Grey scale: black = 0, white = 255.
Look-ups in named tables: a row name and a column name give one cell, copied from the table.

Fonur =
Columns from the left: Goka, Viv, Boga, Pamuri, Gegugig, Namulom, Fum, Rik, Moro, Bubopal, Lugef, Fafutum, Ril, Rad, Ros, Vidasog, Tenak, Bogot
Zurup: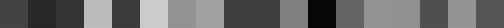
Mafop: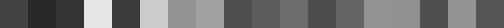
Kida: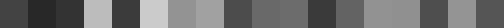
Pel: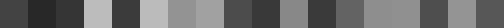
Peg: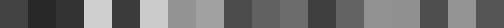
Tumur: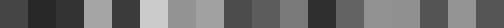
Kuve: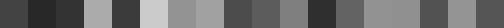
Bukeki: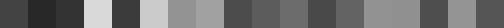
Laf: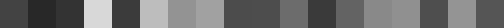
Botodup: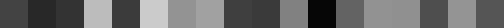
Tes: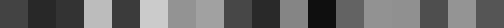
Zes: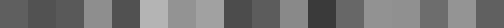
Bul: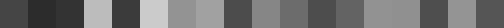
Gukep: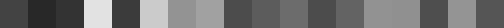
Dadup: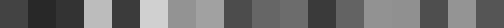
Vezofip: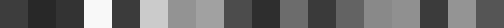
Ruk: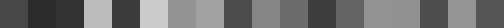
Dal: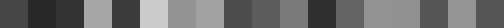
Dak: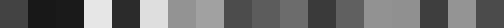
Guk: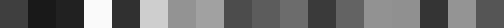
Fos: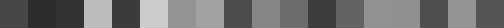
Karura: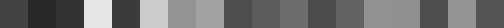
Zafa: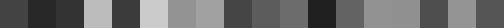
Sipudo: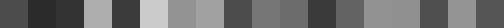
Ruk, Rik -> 161
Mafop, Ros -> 144
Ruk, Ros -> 144
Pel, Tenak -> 148
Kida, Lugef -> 108
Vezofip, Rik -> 161
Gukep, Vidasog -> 78
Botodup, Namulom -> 203
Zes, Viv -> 82
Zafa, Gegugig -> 59

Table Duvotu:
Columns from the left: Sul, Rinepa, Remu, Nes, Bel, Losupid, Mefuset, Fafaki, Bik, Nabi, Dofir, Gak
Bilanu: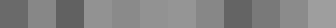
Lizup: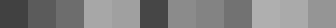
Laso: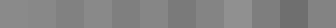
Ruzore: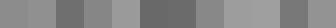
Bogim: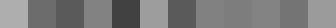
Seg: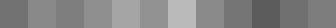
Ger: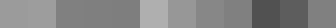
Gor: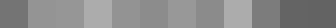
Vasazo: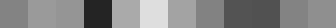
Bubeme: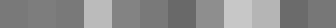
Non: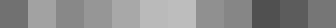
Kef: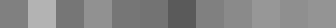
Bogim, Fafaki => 129
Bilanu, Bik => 100
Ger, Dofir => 93
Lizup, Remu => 109
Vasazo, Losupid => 222
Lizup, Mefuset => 139
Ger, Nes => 127
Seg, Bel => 165
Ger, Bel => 126
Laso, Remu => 129
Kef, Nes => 145
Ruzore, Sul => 140

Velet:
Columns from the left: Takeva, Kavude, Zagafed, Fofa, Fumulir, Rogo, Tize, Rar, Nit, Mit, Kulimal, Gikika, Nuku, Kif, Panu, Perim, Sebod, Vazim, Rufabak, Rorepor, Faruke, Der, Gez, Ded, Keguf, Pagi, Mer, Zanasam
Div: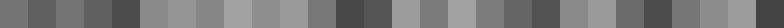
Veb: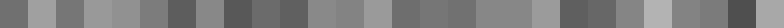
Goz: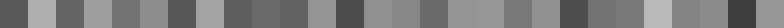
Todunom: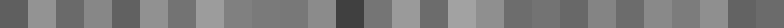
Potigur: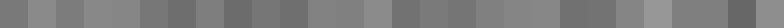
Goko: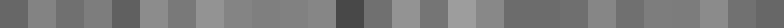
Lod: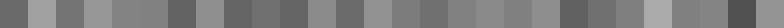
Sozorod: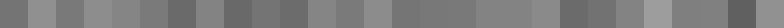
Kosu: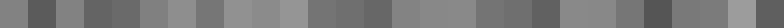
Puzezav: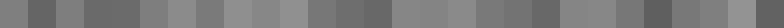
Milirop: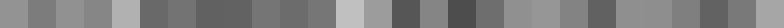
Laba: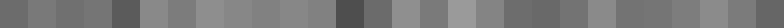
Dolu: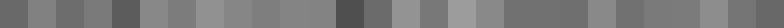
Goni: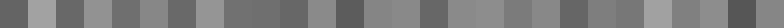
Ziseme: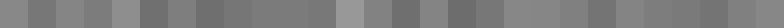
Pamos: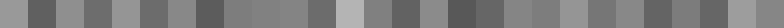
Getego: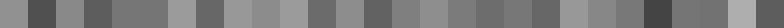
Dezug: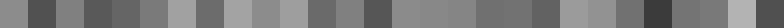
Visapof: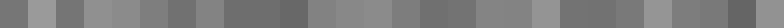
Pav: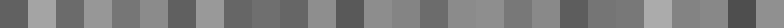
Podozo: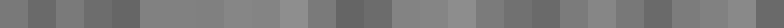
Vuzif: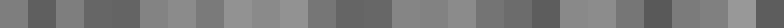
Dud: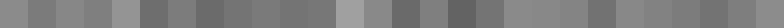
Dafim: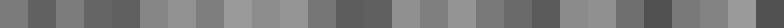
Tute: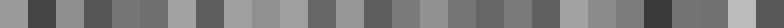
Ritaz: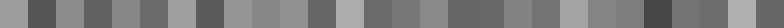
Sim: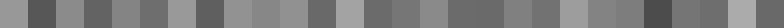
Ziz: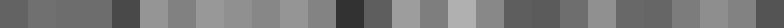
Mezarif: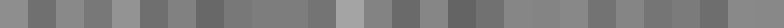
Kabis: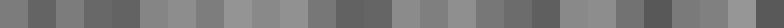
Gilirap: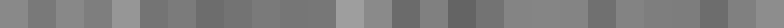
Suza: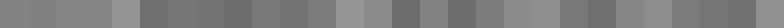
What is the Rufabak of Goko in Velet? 108
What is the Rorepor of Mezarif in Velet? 132
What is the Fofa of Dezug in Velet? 89
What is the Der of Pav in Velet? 117
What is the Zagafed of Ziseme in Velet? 133
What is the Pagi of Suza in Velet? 117
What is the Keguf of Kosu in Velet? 121
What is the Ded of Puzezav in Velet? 95
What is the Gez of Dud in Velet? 136
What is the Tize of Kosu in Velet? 142
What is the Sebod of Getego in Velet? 123
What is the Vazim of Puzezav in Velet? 121
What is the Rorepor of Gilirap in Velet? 133
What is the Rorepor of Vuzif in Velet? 93
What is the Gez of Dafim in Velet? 111
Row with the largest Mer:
Tute

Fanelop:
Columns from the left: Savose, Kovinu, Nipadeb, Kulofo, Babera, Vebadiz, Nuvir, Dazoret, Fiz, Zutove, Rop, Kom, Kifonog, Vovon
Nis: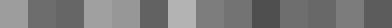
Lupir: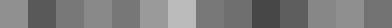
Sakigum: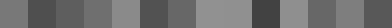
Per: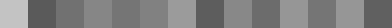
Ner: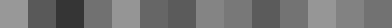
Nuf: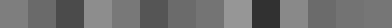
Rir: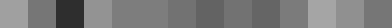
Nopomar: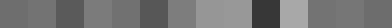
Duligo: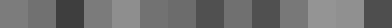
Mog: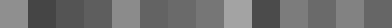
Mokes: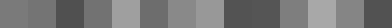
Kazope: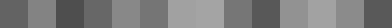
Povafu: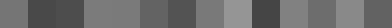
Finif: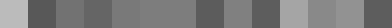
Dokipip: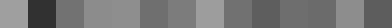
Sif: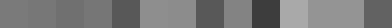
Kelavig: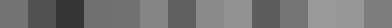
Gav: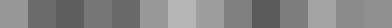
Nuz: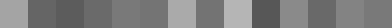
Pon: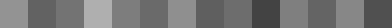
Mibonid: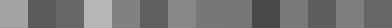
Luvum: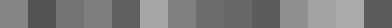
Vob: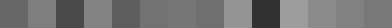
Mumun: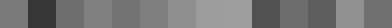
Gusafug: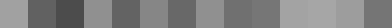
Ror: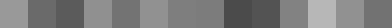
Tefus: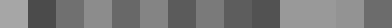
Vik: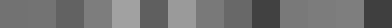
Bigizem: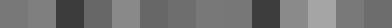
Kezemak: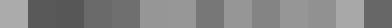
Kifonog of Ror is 145
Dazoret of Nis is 125
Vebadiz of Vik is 95
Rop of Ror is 130
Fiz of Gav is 128
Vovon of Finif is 93
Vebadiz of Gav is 152
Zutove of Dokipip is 94
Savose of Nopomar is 110
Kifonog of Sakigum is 126
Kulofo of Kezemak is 106
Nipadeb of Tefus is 112
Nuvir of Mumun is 143
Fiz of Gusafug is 112
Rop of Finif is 165
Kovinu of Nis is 109
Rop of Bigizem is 138
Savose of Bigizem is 120
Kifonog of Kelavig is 150
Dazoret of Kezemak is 119

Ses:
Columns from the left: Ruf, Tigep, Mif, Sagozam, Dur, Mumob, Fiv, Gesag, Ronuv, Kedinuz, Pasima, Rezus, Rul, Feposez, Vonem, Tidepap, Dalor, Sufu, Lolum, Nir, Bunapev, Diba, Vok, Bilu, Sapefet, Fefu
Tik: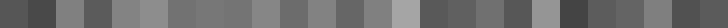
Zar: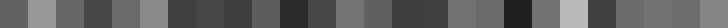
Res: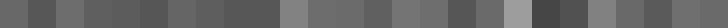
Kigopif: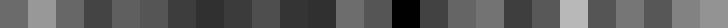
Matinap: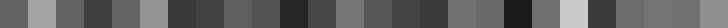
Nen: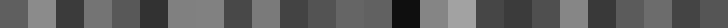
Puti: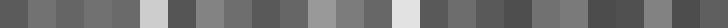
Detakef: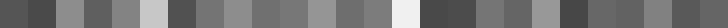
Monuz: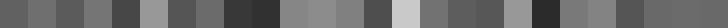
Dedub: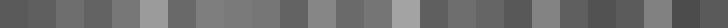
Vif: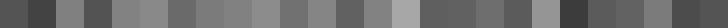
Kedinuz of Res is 87
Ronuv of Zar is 62
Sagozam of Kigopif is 68
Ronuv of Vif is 129
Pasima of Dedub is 99
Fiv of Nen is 128
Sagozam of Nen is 116
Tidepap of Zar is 63
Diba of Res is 129
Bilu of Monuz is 105
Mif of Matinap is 99
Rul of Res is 107
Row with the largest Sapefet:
Kigopif

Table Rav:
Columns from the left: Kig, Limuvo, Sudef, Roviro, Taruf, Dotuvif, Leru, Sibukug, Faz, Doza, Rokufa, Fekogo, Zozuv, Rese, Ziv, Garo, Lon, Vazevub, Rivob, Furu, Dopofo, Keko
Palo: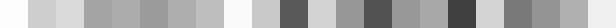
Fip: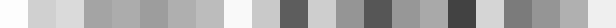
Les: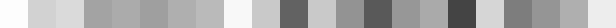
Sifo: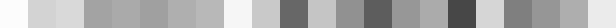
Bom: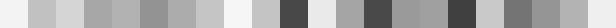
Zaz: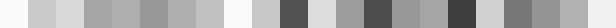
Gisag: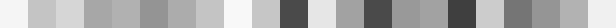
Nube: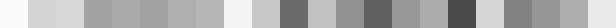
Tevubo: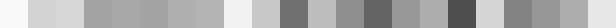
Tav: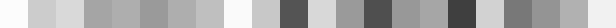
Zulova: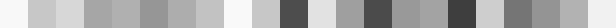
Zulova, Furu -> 148
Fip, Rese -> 86
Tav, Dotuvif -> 154
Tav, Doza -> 200
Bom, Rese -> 73
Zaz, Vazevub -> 209
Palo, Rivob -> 121
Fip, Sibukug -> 188
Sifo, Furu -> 150
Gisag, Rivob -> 117
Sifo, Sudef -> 217
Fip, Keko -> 239
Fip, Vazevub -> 213
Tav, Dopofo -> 177
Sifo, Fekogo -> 197
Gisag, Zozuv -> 162

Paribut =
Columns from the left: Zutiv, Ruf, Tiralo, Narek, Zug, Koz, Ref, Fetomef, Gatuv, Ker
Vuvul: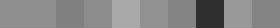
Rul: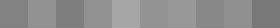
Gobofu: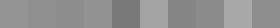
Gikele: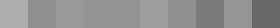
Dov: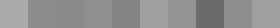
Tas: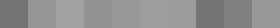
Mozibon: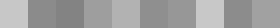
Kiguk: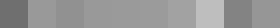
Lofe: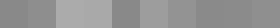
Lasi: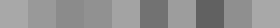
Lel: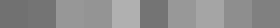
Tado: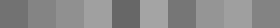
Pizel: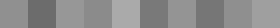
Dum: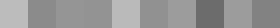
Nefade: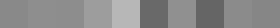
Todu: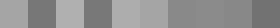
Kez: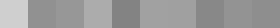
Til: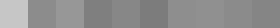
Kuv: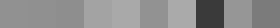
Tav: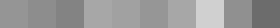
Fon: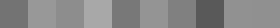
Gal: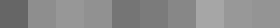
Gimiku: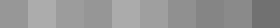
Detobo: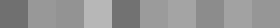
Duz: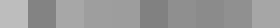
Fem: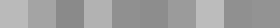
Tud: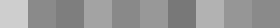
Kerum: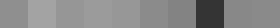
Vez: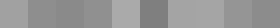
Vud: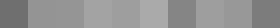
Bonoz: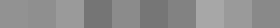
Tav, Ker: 108
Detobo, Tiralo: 147
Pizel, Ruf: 108
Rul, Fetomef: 136
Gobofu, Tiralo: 141
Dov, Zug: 132
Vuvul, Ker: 132
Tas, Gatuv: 128
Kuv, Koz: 146
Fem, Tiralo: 138
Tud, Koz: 152

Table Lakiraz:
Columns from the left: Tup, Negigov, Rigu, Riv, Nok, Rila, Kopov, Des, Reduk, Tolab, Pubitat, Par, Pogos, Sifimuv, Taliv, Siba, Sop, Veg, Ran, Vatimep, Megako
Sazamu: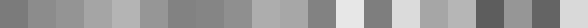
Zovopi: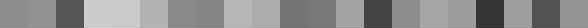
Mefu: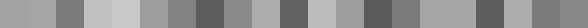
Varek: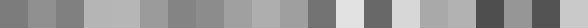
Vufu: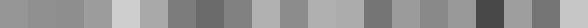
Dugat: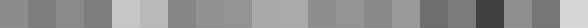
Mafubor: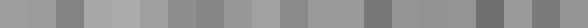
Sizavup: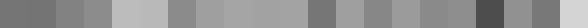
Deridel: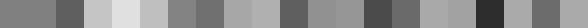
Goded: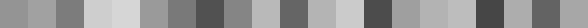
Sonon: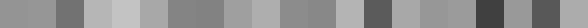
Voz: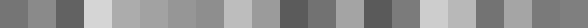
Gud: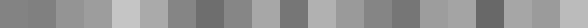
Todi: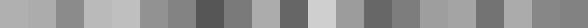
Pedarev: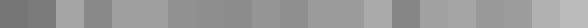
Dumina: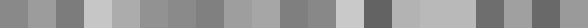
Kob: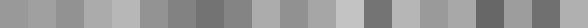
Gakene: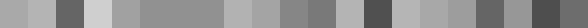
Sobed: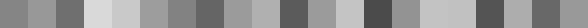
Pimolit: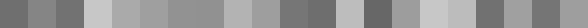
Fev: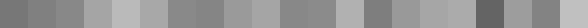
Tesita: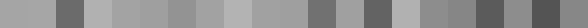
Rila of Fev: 168
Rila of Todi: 146
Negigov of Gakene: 180
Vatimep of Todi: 135
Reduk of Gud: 134
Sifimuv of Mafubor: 119
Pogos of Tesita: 160
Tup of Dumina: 137
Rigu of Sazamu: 148
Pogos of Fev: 177
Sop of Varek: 178
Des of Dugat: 145
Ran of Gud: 166
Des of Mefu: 92
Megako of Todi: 130
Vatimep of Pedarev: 177

